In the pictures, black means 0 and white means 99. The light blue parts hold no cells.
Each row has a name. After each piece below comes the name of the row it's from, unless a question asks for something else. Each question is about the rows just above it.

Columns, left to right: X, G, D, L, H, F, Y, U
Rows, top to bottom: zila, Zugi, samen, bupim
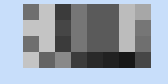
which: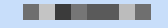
samen
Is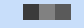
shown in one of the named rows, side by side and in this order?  no
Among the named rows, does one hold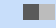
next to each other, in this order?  yes
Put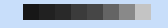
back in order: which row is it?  bupim
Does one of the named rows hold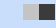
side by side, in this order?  yes
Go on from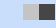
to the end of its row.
[46 35 35 73 46]

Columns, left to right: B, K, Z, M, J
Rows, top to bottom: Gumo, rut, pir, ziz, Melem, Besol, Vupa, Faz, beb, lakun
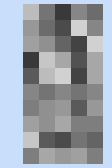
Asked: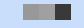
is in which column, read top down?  B
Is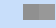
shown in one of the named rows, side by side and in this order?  yes
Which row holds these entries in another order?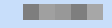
lakun
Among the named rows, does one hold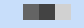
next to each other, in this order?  yes
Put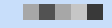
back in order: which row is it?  ziz

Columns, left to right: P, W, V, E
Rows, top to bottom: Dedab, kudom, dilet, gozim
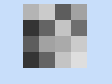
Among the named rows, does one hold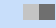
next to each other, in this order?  yes
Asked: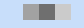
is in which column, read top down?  E
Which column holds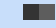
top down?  P
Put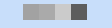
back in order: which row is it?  dilet

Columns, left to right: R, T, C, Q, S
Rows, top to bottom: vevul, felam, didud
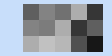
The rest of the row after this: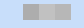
[31  9]
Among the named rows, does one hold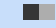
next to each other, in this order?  no
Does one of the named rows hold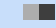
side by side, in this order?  no
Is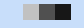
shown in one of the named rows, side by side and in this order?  no
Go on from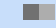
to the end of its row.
[21]
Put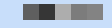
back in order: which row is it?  felam

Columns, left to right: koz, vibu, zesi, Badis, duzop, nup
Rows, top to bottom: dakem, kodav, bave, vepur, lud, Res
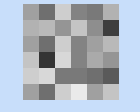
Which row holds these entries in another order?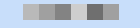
bave
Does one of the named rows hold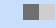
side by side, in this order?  yes
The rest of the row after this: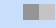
[55 24]

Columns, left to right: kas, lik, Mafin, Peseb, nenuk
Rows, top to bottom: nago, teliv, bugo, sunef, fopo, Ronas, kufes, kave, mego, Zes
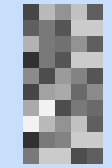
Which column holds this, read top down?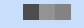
Mafin
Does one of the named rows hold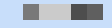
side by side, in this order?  yes
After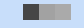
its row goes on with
[41 54]
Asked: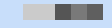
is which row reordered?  teliv

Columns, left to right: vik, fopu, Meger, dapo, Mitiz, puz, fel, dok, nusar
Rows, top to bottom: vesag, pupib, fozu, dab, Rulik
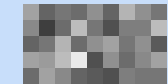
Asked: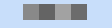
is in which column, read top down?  vik
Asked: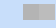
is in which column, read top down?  Meger
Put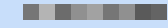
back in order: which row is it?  fozu
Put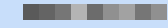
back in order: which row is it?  fozu
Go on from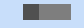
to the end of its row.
[73]
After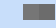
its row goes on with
[56 39 70 56 46]

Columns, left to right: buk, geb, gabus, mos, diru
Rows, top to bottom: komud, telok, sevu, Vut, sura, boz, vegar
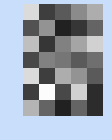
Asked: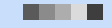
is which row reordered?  komud
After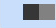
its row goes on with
[64 81]
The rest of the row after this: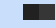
[39]
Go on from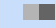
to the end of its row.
[13 39 17]
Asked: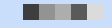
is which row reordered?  sura
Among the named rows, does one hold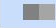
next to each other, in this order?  yes
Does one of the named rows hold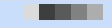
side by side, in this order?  no

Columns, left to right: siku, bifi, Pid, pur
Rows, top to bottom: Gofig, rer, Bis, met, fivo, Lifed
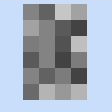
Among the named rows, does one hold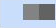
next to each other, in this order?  yes
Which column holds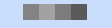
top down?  siku
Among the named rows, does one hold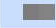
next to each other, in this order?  yes
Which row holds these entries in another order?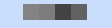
fivo
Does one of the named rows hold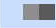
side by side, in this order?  no

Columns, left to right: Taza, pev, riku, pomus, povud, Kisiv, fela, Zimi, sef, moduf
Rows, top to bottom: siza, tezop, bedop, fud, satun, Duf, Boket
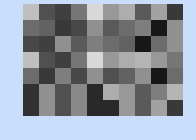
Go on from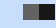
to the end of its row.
[42 56]
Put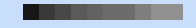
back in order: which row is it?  tezop
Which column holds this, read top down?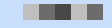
Taza
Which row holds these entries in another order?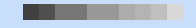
fud

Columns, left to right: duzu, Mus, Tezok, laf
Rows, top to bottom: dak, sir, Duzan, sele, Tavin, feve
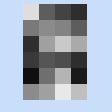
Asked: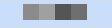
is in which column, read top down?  Mus
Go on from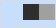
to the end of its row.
[78 66]
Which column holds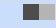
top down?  Tezok

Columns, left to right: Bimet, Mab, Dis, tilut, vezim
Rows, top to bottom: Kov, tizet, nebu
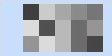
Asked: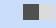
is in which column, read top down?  Mab
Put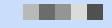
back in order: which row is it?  tizet
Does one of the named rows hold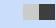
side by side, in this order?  no
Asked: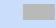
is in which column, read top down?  Dis
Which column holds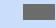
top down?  tilut
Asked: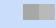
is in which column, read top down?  Dis

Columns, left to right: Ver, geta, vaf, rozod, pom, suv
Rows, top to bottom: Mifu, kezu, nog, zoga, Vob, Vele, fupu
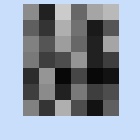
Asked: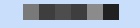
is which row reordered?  Vele
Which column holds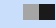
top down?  pom
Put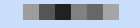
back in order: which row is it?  nog

